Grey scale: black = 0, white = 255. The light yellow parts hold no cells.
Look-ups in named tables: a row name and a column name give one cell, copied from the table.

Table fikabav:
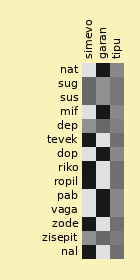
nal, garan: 224
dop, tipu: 136
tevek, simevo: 24
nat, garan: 24
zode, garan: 224
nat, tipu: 136
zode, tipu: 112

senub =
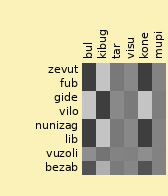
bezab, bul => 83
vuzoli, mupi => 130
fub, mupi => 131
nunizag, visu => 136
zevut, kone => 62
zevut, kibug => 196
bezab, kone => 83
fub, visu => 136
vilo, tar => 137
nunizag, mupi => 131
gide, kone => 196
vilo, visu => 122
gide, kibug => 62

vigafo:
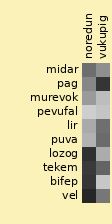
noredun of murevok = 154
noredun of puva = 178
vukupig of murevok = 189
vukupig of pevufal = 196
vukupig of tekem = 100
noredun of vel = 38
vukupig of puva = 107
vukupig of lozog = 172
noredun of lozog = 48
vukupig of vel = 119
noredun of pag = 135
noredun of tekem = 58
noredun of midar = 110
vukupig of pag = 53
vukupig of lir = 111
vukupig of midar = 143
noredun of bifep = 54
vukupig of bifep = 199
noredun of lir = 170
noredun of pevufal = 206

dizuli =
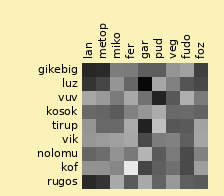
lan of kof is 146
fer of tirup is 170
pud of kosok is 171
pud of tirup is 192
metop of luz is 70
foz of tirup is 163
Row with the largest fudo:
vuv

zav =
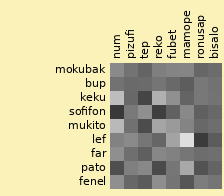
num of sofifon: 57
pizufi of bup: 106
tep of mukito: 76
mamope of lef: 222
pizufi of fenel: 103
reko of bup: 117
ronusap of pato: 83
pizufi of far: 111
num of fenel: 143
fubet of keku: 144
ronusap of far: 109
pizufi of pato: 127
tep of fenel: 91
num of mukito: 185
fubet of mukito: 154
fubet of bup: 105
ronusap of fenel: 125
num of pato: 79
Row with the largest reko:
keku

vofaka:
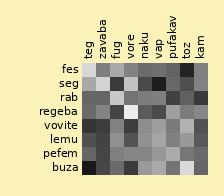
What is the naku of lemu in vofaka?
145
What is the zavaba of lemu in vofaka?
67
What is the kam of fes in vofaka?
128
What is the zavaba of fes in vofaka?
127
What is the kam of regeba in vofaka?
135
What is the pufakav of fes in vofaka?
99
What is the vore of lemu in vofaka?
83
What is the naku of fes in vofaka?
107
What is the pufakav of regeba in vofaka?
159
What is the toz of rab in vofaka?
96
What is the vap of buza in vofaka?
169
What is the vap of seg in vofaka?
29
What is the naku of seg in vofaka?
74
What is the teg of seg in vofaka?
168
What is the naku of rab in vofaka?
125
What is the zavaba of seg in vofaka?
212
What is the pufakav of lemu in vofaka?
128
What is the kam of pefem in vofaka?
106
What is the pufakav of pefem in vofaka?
172

